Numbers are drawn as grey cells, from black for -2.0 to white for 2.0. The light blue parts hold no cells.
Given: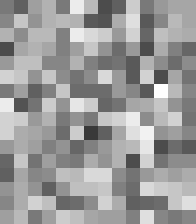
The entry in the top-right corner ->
0.6
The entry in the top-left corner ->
-0.1
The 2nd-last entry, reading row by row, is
-0.1
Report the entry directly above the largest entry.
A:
-0.8
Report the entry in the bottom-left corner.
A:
0.5
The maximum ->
2.0
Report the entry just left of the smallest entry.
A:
1.2
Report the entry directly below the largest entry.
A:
1.1
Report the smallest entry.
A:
-1.1
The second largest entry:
1.8
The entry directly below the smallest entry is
0.0
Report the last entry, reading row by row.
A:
0.1
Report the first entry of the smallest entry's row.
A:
1.3
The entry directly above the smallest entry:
-0.1
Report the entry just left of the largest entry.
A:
-0.6
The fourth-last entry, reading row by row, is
1.5
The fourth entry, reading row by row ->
0.8
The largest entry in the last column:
1.5
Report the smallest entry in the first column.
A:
-0.8
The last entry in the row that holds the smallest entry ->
0.1
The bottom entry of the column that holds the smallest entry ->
0.6
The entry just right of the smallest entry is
-0.5
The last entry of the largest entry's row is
0.1

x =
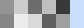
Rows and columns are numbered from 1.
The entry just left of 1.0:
-0.3
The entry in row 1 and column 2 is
1.2
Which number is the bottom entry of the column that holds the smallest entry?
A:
0.5

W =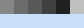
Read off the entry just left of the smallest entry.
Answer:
-1.0
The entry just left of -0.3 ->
0.1

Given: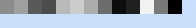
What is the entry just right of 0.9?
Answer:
1.2
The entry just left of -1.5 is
-1.8
